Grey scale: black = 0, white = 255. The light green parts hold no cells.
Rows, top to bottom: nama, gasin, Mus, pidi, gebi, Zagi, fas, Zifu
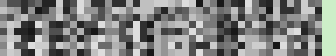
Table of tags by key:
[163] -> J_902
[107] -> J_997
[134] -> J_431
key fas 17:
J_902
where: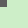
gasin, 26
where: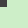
gebi, 23

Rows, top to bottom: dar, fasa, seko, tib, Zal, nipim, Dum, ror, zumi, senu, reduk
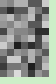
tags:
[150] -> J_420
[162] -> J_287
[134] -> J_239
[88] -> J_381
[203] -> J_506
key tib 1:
J_239
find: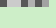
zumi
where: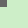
reduk, 0

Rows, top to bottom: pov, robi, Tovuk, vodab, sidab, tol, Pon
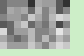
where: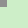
vodab, 5
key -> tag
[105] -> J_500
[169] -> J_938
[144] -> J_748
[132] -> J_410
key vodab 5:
J_748
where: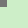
vodab, 6
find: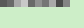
vodab

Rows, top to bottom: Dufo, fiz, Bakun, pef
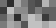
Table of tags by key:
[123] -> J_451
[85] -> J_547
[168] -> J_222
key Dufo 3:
J_451
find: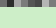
Dufo
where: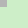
Dufo, 6
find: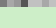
pef
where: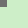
Dufo, 0

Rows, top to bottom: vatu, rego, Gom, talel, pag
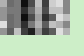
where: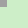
Gom, 5
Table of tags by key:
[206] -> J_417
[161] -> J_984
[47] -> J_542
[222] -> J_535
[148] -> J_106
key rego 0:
J_106
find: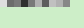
talel
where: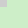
vatu, 7

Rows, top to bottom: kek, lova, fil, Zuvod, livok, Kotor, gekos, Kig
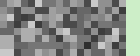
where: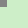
fil, 14
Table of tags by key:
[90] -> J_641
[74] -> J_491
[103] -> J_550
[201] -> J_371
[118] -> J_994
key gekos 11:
J_994
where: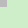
Kotor, 16
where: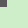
Kotor, 2

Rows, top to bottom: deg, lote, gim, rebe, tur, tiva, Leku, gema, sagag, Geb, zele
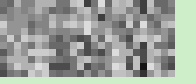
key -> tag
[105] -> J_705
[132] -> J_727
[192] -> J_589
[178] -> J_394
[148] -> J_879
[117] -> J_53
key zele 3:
J_705
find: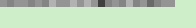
gim
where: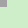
Leku, 19
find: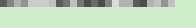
gema

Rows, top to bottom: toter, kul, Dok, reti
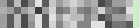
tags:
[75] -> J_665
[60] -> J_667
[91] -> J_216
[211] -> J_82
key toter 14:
J_665
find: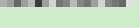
kul
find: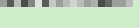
toter
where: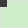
kul, 5
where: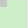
toter, 7
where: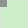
reti, 4

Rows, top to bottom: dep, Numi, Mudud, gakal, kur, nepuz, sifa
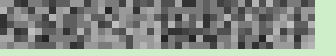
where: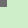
Numi, 39
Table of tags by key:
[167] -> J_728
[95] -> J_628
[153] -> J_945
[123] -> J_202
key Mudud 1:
J_202
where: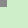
Mudud, 18

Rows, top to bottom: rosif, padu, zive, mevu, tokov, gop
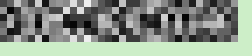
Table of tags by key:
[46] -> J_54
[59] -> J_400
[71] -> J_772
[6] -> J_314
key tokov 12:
J_400
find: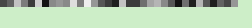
rosif
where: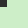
mevu, 17

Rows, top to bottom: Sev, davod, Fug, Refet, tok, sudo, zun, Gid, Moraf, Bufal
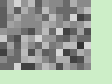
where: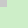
sudo, 0
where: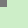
zun, 7
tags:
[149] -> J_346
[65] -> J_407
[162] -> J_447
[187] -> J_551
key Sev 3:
J_346
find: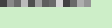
Gid
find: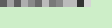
zun

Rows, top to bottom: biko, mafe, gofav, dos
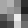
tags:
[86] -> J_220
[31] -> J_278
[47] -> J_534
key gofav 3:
J_220
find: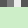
gofav
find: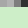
biko

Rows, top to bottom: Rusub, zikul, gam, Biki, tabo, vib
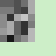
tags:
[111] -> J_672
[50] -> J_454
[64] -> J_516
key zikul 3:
J_516
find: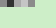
gam
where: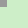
tabo, 0

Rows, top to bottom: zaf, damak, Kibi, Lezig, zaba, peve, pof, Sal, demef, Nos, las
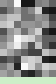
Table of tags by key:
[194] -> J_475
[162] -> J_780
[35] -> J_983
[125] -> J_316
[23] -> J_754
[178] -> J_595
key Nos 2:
J_983
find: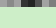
las
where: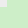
pof, 2
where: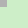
zaba, 2
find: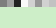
Nos

